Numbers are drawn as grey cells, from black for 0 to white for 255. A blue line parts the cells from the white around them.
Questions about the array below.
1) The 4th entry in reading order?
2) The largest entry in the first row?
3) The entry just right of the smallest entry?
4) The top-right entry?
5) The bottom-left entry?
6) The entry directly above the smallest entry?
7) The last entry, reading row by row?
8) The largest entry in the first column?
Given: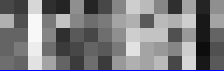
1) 47
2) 215
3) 80
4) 143
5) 110
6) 24
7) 89
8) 176

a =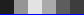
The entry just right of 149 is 227
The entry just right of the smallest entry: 149

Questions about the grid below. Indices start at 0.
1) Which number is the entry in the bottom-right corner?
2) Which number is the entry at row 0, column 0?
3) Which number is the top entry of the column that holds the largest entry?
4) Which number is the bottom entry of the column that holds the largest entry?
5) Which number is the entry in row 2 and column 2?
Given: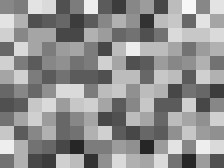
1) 80
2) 135
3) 247
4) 38
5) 165

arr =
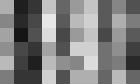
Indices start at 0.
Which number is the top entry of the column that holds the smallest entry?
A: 31
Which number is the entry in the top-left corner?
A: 175
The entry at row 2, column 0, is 163
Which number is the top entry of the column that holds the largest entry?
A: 196
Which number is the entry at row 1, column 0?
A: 134
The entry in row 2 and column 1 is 21
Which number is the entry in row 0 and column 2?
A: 53
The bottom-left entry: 124
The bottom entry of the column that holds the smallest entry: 53
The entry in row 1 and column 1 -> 41
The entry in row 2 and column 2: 81
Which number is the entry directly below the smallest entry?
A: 72
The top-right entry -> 81

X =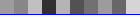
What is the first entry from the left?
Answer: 156
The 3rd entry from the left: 192
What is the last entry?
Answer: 213
